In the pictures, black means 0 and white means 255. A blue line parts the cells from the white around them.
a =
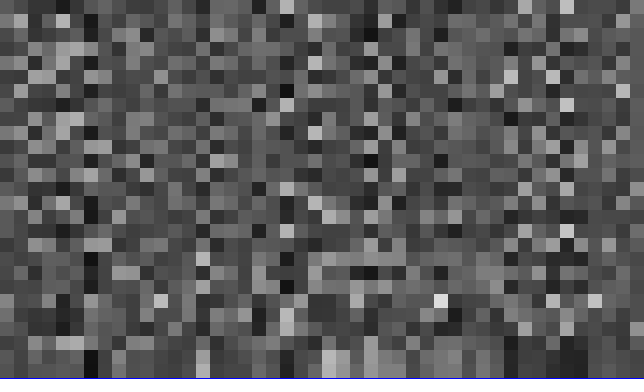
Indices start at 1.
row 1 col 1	90
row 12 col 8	77
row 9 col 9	63
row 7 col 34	115
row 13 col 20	83
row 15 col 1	119
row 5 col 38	69
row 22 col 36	102
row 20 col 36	125
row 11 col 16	43
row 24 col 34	79
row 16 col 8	64
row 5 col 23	181
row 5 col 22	67
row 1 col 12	73
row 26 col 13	61
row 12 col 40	49
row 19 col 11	90
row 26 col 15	156
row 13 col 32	95
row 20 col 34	100
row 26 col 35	113
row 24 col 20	103
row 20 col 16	132
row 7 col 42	70
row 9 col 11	128
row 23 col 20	74
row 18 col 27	154
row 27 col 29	127
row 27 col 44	89
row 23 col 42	100
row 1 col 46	121
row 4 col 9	51
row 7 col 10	68
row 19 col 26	124
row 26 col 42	36
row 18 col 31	67
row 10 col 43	83
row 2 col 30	64

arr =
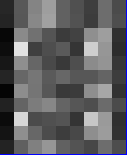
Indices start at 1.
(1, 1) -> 39
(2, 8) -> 109
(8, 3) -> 124
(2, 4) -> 161
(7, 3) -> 117
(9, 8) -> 154
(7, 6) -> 59
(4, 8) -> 150
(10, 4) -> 76
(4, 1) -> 13
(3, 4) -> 84
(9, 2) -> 215
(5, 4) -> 73
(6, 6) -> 87
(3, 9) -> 48
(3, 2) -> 138
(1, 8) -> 109
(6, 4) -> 90
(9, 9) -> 48
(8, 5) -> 100
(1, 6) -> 80
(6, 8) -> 100
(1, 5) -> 97
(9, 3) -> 75
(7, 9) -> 50
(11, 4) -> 150
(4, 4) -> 78
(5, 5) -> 57
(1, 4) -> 158
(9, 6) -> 52

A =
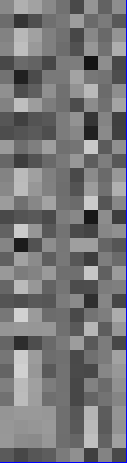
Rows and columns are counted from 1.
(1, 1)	137
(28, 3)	160
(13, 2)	186
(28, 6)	71
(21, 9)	127
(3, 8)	105
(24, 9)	151
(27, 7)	72
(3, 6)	71
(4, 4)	128
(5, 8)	142
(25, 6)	157
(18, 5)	119
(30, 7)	181
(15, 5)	112
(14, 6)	83
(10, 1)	77
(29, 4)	111
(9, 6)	147
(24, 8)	93
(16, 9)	61
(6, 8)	115
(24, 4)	151
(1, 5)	113
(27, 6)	74
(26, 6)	73
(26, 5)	112
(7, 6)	147
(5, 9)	71
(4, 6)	81
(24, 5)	112
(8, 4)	125
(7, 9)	142
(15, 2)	112
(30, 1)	149
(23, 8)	126
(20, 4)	154
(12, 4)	105

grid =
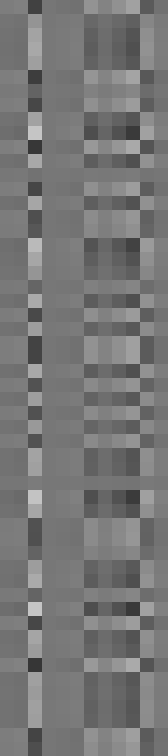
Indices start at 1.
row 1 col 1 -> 125
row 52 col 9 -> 100
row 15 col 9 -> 96
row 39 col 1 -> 124
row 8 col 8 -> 130
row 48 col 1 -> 127
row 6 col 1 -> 126
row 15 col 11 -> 145
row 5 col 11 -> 141
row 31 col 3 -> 153
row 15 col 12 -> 124
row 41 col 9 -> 101
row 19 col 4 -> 120
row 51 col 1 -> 114
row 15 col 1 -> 113
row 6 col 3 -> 61
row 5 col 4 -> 120
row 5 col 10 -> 87
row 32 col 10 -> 148
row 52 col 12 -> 123
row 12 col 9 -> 95
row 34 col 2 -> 112
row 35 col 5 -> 119
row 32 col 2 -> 125
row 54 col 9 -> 139
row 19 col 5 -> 122
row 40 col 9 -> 129
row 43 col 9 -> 128
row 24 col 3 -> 158
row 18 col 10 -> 66
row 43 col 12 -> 117
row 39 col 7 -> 139
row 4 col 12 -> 125
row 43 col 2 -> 122
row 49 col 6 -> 124
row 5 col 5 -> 122
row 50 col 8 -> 111
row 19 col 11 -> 144
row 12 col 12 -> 125

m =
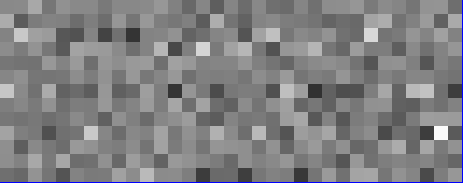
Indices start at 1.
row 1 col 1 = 137
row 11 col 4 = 120
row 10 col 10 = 136
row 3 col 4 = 155
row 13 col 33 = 151
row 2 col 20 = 137
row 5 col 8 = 150
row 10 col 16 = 177
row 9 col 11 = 107
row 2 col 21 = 125
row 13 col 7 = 122
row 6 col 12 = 134
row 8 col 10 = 132
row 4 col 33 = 150
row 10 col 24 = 166
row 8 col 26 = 119
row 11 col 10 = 140
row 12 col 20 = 137
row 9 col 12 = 135
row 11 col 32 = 122
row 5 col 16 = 133
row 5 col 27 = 85
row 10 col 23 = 148
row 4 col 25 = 103
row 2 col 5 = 129
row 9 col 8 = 96
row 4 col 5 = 89
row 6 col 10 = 152
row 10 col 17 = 139
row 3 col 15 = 111
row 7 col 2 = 138
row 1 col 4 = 118
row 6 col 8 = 146
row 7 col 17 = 120
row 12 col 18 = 143
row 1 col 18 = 108
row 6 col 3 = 118
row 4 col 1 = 140

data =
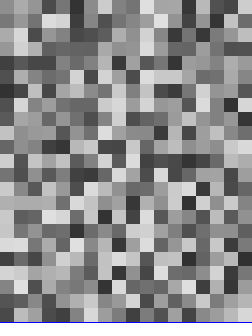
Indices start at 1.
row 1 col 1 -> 142
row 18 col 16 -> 200
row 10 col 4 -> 156
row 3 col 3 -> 75
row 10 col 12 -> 59
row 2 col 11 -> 158
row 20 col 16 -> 211
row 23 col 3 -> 160
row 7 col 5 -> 165
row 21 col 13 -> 168
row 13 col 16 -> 163
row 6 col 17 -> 170
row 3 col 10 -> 144
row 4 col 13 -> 103
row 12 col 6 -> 91
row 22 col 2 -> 94
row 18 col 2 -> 220
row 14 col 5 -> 153
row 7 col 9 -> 202
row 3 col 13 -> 57
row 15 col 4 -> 175
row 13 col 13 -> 72
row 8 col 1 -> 80
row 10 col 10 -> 139
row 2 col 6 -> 61
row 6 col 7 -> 73
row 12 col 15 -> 70
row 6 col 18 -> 134
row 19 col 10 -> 197
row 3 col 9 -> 174
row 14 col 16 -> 183
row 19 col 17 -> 185
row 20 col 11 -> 70
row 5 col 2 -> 88
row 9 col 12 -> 110
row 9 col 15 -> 148
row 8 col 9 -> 215
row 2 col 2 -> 151
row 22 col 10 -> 212

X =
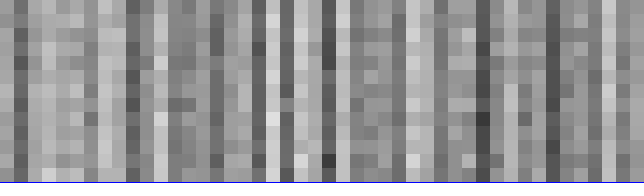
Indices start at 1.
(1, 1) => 156
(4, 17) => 148
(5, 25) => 180
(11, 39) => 149
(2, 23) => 168
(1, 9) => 169
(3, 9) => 190
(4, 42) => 164
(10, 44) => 172
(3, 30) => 208
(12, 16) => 95
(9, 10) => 111
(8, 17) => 150
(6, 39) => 163
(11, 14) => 132
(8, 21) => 130
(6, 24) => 108
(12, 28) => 159
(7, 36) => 129
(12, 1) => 168
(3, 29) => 111
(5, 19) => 99
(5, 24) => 73
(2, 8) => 174
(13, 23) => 165
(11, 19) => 111
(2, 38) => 153
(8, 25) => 191
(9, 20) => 223
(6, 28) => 149
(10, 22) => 191
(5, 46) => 162
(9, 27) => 146
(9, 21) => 97
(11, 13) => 116
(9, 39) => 161
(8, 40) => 74
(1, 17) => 137
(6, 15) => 159
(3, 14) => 131
